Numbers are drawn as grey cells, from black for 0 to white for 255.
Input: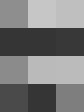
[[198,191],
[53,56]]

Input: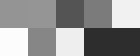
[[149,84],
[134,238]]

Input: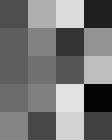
[[174,220],
[130,52]]

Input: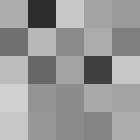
[[45,200],
[183,138]]

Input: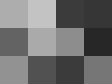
[[195,59],
[170,141]]

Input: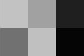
[[161,31],
[192,5]]

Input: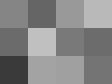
[[101,153],
[192,121]]
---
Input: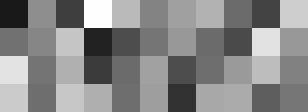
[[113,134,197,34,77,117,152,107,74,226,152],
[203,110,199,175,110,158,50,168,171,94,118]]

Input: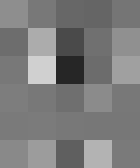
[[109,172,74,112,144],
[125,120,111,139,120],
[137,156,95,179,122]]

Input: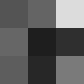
[[102,30,47]]

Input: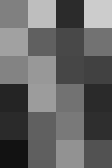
[[161,96,72,114],
[36,156,114,42],
[18,95,146,82]]

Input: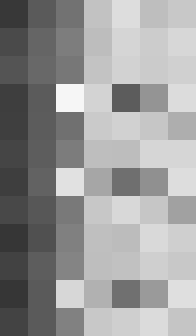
[[74,101,125,189,213,204,215],
[62,91,246,211,92,148,220],
[69,93,124,190,189,214,214],
[72,87,121,199,216,198,161],
[66,93,132,190,193,207,200],
[67,90,129,200,207,219,197]]

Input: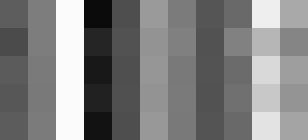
[[75,125,251,37,82,147,128,82,129,182,133],
[87,121,251,33,80,147,122,82,112,200,148]]

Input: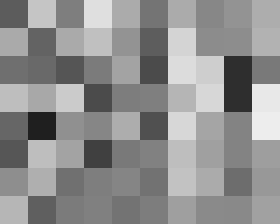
[[170,99,170,192,147,93,212,140,141,178],
[190,168,203,75,125,127,181,215,46,232],
[86,190,163,64,121,129,190,160,131,158],
[182,95,123,128,115,125,159,138,137,161]]

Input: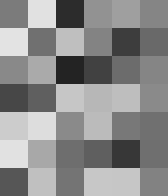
[[227,112,191,131,61,105],
[71,95,198,183,190,138],
[225,168,110,95,55,111]]

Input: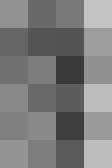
[[102,85,84,157],
[135,105,93,188],
[148,125,90,189]]
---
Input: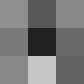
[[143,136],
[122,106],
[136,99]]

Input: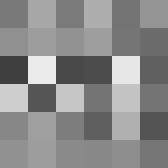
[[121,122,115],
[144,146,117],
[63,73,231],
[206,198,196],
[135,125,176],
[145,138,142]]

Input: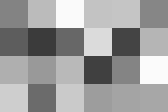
[[131,250,197],
[93,103,68],
[175,185,132],
[206,202,164]]

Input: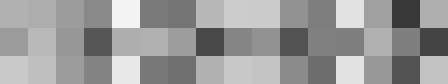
[[177,156,243,116,204,146,226,56],
[155,151,174,157,133,82,127,127],
[201,156,232,111,200,139,226,82]]

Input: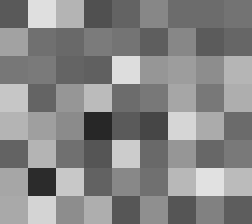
[[89,180,99,108,115],
[162,105,116,135,102],
[119,100,221,157,181],
[198,150,108,166,174],
[180,139,90,214,107],
[99,112,204,150,121],
[166,200,136,184,187],
[169,141,86,85,93]]

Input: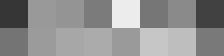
[[54,148,236,138],
[116,167,154,190]]

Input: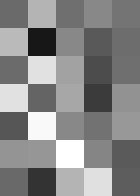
[[106,111,116],
[186,136,109],
[107,162,111],
[225,167,146],
[86,136,152],
[148,255,90],
[105,180,93]]
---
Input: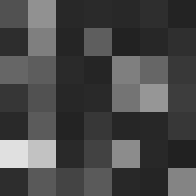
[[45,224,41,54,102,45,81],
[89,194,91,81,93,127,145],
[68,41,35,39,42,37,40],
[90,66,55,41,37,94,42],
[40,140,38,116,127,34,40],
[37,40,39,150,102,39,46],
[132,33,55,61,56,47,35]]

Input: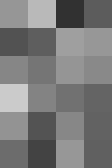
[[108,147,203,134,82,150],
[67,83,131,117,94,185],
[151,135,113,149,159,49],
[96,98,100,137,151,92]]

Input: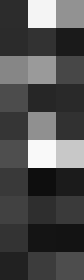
[[33,51,65,57,78,53,76,134,43,44],
[60,20,46,14,249,144,38,154,50,244],
[77,19,58,27,200,49,41,71,26,146]]

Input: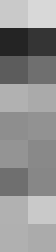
[[176,177,111,148,142,177,92,36,201],
[171,201,135,137,146,170,111,52,216]]

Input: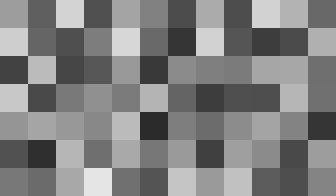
[[120,81,149,200,66,206,157],
[107,47,165,73,187,101,95],
[168,182,152,121,70,79,211],
[229,111,136,144,87,125,80],
[112,169,187,123,153,215,164],
[84,119,43,180,57,105,129],
[197,154,126,100,139,53,76],
[154,64,108,61,127,210,171],
[193,159,140,79,123,85,77],
[92,139,164,78,166,61,210],
[78,73,131,182,167,75,179],
[132,157,53,112,111,176,104]]

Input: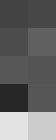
[[227,39,87,76,67],
[204,86,84,96,71]]

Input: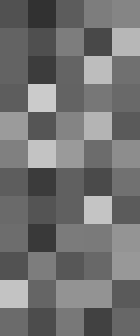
[[107,195,82,109,106,93,128,155,93,99,99,81],
[76,101,125,57,84,59,195,85,203,60,79,49],
[120,147,87,123,96,96,154,132,99,100,125,92],
[65,147,104,122,196,74,108,180,119,189,72,125],
[103,90,152,148,91,113,141,90,105,112,183,133]]

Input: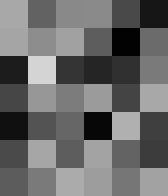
[[92,74,16,70,28,165,168],
[122,166,83,151,212,141,98],
[171,93,102,124,52,161,137],
[157,163,7,155,37,93,138],
[118,99,176,68,48,2,73],
[162,60,63,168,122,107,22]]

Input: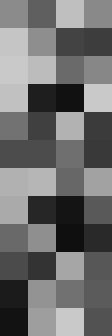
[[18,27,75,105,170,177,76,114,193,201,197,139],
[158,147,51,143,38,182,76,64,30,188,142,95],
[201,113,166,15,20,103,111,178,17,106,67,191],
[82,91,87,41,89,162,57,59,201,135,61,137]]
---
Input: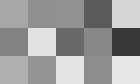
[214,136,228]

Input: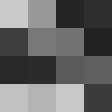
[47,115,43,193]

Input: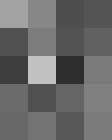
[84,82,193,107]

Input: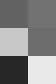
[114,200]

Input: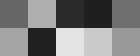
[111,202]

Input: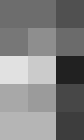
[80,142,225]

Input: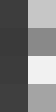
[198,58]

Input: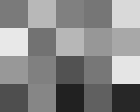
[217,151,82,134]

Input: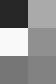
[170,249]
